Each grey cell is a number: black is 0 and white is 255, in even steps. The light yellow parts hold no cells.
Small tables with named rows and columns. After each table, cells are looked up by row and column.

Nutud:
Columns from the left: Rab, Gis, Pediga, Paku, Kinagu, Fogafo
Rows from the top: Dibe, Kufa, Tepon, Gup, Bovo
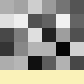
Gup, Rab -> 52
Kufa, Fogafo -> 100
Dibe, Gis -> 163
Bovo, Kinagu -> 178
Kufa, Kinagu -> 241
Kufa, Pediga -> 81
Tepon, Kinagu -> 158
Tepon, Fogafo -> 80
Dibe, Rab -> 175
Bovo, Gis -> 182

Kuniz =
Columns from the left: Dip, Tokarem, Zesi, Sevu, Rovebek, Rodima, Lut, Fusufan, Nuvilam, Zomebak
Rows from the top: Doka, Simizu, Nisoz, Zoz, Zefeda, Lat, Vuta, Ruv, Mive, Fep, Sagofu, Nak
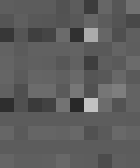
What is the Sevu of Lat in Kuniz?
100
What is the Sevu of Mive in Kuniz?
92
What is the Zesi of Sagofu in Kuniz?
92
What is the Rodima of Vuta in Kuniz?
119
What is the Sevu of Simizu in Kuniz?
87
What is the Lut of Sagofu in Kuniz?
92

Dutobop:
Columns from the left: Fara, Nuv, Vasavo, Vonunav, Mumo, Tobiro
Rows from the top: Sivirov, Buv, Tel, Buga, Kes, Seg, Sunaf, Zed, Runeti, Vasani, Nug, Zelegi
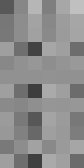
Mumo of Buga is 159
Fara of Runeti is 155
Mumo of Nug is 154
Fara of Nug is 121
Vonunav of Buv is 136
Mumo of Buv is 156
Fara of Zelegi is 159
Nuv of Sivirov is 135
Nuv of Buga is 111
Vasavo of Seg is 145
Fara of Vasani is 152
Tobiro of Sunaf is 108
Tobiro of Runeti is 120
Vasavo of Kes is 151
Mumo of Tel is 155
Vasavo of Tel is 161

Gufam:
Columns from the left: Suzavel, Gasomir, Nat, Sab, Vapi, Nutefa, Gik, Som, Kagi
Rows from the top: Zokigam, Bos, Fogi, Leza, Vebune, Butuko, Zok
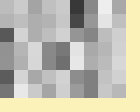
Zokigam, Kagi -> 168
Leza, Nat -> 216
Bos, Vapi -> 199
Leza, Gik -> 169
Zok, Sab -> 165
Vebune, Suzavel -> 147
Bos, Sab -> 179
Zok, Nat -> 202
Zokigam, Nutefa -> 56
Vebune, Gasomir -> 176
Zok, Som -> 199
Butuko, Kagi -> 209
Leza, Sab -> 137
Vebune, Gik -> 174
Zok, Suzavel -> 117
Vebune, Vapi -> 111

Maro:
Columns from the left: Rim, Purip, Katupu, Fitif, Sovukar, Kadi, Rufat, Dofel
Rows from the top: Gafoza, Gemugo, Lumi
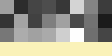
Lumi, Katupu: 161
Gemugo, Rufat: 114
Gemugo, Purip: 164
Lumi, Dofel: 69
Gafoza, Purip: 44
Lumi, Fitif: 170
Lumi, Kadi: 254
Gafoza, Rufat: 132
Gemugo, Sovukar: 161
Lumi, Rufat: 111
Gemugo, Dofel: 27
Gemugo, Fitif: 127
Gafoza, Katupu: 69
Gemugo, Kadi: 74
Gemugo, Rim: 52
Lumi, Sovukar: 207

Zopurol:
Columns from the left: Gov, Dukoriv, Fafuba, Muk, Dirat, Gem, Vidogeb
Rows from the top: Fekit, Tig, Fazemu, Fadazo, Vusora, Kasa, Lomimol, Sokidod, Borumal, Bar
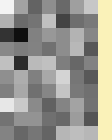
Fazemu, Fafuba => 129
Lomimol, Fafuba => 112
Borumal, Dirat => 104
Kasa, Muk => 168
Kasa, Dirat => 212
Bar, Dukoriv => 103
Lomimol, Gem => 121
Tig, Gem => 110
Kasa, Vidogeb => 88
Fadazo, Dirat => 141
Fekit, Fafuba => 99
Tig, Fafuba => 116
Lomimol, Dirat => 196
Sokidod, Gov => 231
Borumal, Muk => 112
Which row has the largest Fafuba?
Vusora

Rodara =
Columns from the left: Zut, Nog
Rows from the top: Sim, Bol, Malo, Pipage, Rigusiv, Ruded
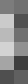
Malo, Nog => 112
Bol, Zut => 203
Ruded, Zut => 79
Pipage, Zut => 211
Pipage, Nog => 145
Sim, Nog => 112

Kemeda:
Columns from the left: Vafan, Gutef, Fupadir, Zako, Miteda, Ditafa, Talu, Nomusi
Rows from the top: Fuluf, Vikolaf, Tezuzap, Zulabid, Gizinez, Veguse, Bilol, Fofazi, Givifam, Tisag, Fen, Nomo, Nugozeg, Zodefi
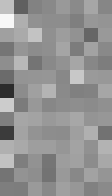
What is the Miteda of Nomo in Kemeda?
157
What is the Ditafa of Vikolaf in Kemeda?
127
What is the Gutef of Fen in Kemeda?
169
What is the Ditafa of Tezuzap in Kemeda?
146
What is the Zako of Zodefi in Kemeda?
137
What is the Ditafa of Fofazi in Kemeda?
142
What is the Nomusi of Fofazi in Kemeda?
144
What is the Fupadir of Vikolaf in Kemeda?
145

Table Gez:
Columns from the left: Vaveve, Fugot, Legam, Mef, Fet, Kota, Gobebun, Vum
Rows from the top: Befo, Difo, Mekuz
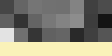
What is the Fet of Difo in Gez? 131
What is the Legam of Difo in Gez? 100
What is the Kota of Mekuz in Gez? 41
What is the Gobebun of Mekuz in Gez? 64
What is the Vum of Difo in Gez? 20
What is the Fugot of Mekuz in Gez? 112
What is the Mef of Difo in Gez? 120
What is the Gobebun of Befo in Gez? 64
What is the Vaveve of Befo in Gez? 70
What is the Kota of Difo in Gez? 141
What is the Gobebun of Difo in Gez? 61
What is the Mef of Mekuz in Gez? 97
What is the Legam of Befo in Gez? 117
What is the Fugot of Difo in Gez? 51
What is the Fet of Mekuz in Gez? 101
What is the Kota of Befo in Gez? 131
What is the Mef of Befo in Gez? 113

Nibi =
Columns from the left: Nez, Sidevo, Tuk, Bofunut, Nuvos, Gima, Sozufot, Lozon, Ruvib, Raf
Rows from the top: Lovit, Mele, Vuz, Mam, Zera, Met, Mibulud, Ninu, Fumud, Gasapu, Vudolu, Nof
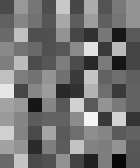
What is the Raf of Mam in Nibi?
68
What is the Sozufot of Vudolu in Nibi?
130
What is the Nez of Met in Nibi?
192
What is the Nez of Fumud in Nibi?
155
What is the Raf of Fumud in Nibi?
52
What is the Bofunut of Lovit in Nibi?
78
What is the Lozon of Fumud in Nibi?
57
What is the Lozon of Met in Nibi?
98
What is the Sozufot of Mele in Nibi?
157
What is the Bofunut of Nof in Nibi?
81
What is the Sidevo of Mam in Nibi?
115
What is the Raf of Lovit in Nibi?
148
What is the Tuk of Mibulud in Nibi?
135
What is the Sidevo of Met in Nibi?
126
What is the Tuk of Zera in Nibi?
76
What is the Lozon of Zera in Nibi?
122
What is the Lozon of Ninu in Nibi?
147
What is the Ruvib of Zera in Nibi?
21
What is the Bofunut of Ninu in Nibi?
134
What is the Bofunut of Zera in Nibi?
86

